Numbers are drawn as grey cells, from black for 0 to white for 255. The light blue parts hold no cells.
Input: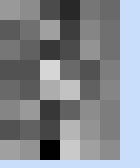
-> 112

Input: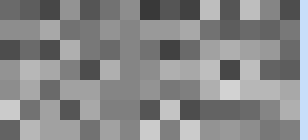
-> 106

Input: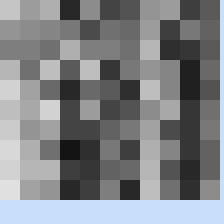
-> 90

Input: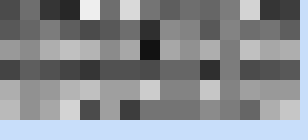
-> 174

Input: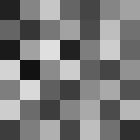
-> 101

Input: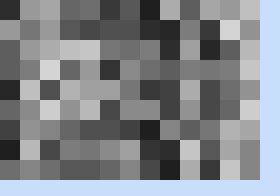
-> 184

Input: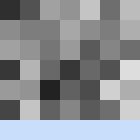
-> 110

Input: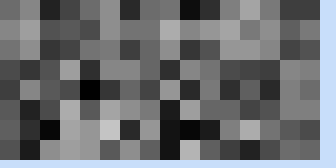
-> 82
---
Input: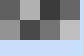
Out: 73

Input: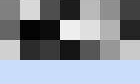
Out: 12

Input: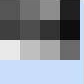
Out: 32

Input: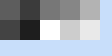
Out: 59

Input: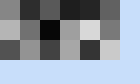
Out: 30

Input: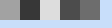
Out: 76

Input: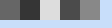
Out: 75

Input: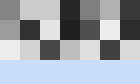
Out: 37

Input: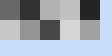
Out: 49
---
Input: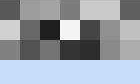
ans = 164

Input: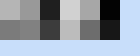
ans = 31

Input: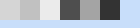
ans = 235

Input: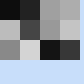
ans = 160

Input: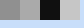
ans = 16

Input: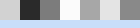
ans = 124

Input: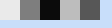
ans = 11

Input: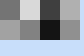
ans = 63
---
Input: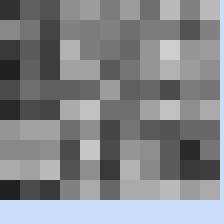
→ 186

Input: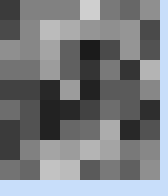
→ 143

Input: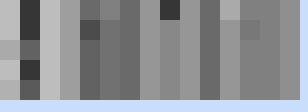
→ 143

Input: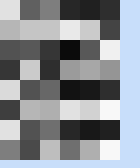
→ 46

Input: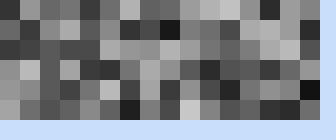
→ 131
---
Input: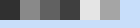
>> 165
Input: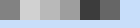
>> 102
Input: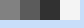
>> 244
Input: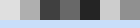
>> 144
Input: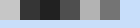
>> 116
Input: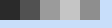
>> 142
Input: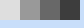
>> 61
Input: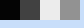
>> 146
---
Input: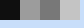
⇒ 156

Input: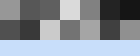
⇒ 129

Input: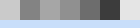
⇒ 109

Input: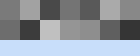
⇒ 89

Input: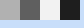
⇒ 95

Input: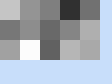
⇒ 127
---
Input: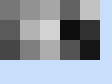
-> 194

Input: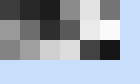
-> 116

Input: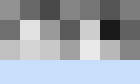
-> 125

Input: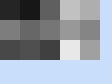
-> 174

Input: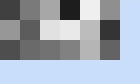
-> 143

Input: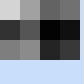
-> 113

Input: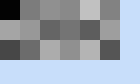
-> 130

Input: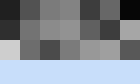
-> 6

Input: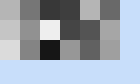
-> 105
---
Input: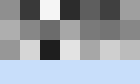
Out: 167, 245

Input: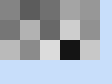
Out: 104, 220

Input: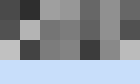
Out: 124, 193

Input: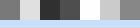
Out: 78, 254

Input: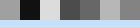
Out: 76, 220

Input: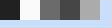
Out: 107, 250

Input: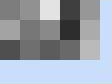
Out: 137, 227

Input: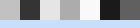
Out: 172, 249

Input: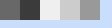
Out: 239, 239
